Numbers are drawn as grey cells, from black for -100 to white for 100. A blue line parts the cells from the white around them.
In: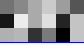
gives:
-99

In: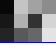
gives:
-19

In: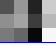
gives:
-94

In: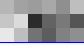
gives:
1

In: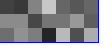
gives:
-38

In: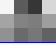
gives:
-7

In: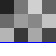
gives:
32
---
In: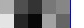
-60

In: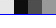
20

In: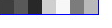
-31

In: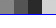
5

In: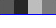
-3

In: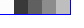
10

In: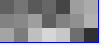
-30

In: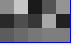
-68

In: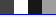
24

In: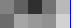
-15
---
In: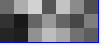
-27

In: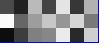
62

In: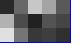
-62

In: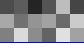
27

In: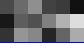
34

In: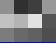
-39

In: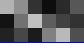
-38

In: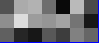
-20

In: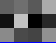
14
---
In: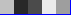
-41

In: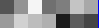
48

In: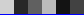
-25

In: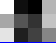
-49

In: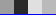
76

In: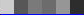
-4

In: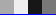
-82

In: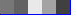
83

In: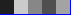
6
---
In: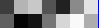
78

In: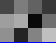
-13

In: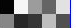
77

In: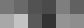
-24

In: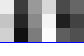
-48

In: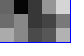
-5

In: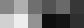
-57

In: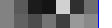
-14
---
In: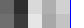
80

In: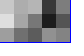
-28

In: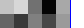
0

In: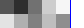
0

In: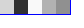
95

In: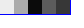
-91

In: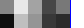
17

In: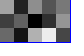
39

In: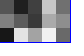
28
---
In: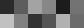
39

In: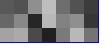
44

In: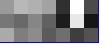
-51

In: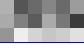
61

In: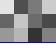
-60

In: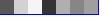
5
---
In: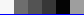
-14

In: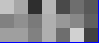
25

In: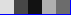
-44

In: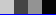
-46

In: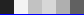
91

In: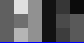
42

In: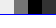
-8

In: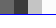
-54

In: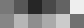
43

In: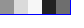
71
